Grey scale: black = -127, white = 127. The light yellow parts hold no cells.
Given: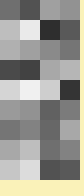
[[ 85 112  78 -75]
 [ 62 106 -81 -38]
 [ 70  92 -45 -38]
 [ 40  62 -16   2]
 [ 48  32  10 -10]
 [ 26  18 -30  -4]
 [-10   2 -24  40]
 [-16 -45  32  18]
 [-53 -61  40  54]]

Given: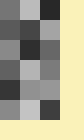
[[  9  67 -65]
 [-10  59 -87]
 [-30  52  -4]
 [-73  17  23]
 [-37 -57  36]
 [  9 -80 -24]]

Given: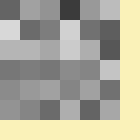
[[ 53  53  39  75  46 -40]
 [-27  33  19 -68  25  60]
 [ 11  25  33   5  33 -14]
 [ 19   5 -20  46 -27  39]
 [ -8  -2  -8  11   5  68]
 [ 88 -20  -2  81 -14 -33]]

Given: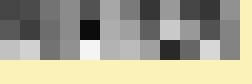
[[  65   81  -12   17  116   51   58   32  -86  -25   87    3]
 [ -58  -52  -12   11  -45   39   -5  -73   25  -58  -73   17]
 [ -38  -65  -18   11 -115   45   32  -32   73   25  -45    3]]

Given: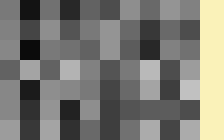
[[ -29   36  -29   51    1  -43   -6   57  -50   28]
 [   1  -58   14  -43   -6   20  -22  -71  -22  -50]
 [  28  -71   36  -79  -22  -65  -14   43  -58   43]
 [   7  -79   20  -93   14  -65  -43  -35  -35  -50]
 [   7 -100   14    7   -6  -58  -22   36  -65   65]
 [  -6 -108  -14  -87  -29  -50   14  -22   20    1]
 [   7 -116   -6  -14  -29   20  -35  -87    1  -14]]

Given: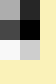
[[ 120   78]
 [  45  -89]
 [ -57 -126]]

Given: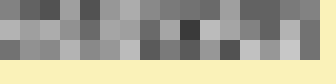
[[ 51  31  44  17 -21  37  31 -21  37 -69  59  37   2 -29  51 -13]
 [-13  17   9  51   9  23  59 -37  -5 -37  23 -45  65  23  71 -13]
 [  2 -29 -45  31 -45  23  44   9  -5 -13 -21  31 -29 -29  -5   2]]
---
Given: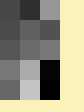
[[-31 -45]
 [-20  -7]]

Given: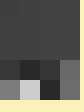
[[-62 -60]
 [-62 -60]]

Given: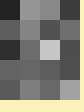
[[  4 -45]
 [-19  70]]

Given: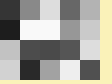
[[121 121]
 [-51 -53]]

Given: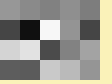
[[-111  119]
 [  98  -52]]

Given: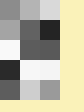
[[-29 -91]
 [-35 -38]]

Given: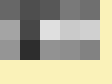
[[-56  95]
 [-82  18]]

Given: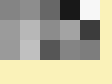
[[ 55  12]
 [ 64 -41]]

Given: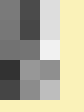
[[-56  94]
 [-11 113]]
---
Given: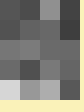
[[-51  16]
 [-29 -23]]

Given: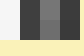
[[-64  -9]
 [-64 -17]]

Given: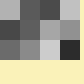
[[-37 -52]
 [-33  38]]

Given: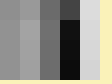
[[ 25 -20]
 [ 35 -15]]

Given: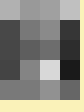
[[25 32]
 [-7 10]]

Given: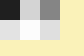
[[ 84   5]
 [124  95]]
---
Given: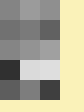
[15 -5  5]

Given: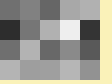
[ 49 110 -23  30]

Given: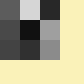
[ -87 -110  -60]

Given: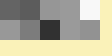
[120  26]

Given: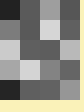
[-41  86 -32  39]

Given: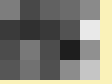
[ 10 -45 -51 -14]

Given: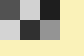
[-97 -79]

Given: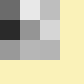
[62 21 25]

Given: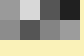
[-95   4]
